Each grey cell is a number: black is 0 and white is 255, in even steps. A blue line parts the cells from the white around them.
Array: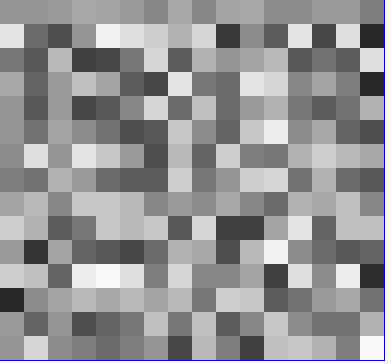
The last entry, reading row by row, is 249
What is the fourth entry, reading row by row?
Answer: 170
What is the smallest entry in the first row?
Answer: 126
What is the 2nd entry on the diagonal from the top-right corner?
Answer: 222
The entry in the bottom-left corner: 148
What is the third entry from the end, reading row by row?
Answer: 176
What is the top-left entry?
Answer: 148
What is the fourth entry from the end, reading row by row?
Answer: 199
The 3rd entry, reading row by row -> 155
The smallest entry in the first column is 39
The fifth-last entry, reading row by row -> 192
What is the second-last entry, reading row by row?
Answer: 126
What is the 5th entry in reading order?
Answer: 163
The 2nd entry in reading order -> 148
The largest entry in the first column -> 228
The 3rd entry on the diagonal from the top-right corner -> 113

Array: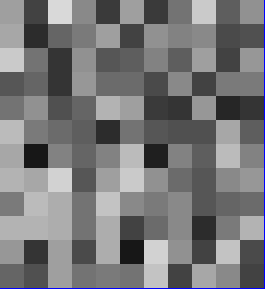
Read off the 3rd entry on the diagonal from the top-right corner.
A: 159
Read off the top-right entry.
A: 145
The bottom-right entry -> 66
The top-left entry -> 159
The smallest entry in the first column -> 86
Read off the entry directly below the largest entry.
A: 101
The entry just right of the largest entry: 137
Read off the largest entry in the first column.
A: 202
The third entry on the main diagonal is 52
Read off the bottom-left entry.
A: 101
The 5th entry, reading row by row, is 58
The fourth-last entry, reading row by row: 66
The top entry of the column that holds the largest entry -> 217
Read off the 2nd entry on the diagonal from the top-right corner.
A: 74
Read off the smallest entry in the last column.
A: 52
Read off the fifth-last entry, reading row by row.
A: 195
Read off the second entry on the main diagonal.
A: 44

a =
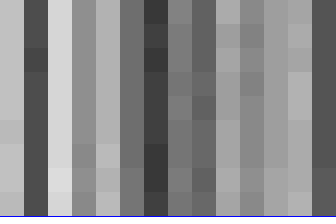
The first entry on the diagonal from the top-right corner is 84
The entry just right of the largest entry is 143
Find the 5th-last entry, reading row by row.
165
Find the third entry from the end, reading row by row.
165
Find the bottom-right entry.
90
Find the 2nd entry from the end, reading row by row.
178
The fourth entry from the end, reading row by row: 137
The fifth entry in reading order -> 178
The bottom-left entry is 186
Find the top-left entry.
193
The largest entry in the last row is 214
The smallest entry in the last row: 64
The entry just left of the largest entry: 77
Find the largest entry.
220
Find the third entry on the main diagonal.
214
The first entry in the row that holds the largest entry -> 193
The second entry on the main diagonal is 77
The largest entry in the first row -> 214
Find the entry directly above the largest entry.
214
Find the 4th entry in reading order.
143

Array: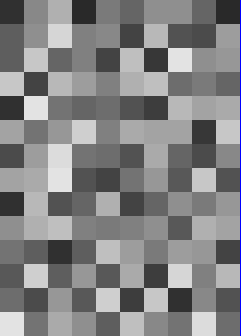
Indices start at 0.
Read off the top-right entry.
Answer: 41
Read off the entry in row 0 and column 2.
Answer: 176
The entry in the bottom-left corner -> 227
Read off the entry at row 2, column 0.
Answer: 94
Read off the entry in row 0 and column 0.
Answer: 48
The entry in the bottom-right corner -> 109
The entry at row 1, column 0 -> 94
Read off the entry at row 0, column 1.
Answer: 136

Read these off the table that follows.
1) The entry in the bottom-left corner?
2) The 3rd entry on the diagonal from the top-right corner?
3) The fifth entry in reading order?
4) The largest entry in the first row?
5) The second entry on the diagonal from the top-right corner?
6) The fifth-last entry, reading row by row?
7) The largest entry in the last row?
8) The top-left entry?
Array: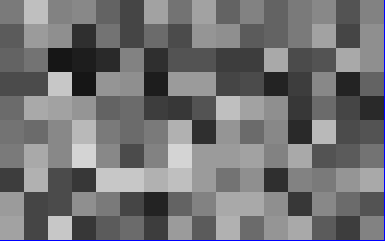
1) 162
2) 83
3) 99
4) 191
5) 69
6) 149
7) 199
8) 122

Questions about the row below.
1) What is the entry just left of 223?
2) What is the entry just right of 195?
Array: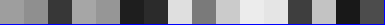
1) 43
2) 24

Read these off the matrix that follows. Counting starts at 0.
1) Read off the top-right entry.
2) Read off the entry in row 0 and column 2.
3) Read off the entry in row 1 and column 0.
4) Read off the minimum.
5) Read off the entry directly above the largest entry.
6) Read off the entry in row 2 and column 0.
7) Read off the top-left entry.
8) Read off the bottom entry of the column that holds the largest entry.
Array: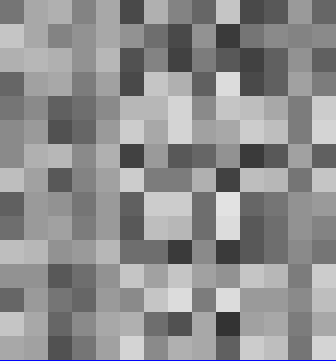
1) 102
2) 176
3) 197
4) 51
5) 65
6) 176
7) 117
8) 96

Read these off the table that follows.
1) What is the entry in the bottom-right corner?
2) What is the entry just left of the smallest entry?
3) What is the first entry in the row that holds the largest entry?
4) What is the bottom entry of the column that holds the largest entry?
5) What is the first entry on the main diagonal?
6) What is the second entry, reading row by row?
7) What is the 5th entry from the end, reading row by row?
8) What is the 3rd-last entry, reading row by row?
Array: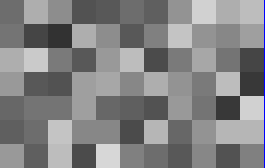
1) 128
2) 69
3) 153
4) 215
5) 109
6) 174
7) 109
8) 135

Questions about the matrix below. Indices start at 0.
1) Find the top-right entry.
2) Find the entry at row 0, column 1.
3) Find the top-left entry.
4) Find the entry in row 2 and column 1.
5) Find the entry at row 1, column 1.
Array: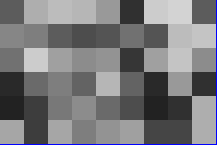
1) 92
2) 174
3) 92
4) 204
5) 126

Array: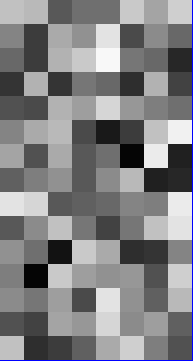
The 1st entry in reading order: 193
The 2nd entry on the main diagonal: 60
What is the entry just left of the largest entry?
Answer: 201
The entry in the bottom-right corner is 81
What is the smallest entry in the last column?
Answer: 32
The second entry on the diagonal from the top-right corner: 139
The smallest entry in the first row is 88
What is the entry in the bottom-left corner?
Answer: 193
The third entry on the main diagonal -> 178
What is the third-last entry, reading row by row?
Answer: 207
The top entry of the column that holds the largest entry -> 111
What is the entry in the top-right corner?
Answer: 207
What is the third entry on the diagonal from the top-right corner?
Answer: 118
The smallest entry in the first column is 52
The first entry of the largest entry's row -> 104
